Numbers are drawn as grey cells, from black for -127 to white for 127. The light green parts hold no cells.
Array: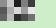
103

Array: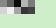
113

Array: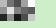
124

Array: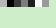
123

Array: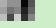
77

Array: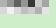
113

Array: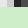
104

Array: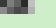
64
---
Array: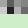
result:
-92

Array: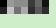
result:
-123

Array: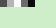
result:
-117

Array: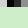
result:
-121

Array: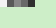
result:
-80

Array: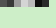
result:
-113
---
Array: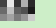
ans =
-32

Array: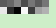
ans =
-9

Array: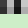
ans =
59

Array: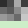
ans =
-37

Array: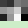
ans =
39

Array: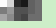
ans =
-46

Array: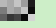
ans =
28

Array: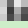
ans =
-68

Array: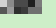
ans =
-53

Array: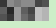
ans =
-58
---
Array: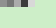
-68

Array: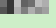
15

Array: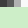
49

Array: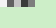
-69

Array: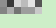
29

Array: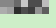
18

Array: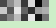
-108
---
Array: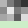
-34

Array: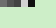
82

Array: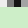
-106

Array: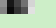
-45

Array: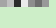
-18

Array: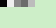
-20

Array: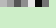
-116

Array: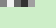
-77
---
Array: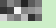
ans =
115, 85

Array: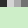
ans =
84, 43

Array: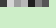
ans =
85, 55

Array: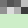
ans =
91, 63

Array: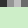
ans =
63, 21

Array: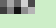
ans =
81, 53

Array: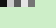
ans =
101, 75
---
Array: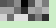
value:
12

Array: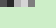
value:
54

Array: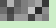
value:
-31

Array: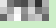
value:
-38

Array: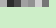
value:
-52

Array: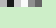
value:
80
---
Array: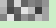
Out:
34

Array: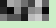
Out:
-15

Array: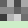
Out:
-17

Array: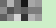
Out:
26

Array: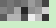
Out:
-75

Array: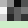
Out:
-75

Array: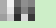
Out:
-70

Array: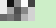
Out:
82
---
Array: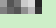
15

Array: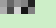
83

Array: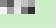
103

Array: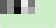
-116

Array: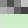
36

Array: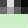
39

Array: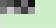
11

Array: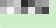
103

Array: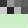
-90

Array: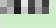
-67
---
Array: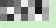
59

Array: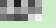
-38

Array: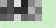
-21

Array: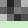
-18

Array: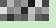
52

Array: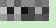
-55

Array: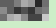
-59

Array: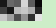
18

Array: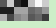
-39
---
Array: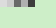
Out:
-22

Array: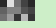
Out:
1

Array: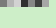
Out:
-80

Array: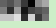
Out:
-107

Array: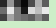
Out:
-103

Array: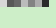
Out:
59

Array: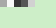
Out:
-73
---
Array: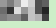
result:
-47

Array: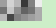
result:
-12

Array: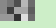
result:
39

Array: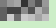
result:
48

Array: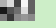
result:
91

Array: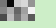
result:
32
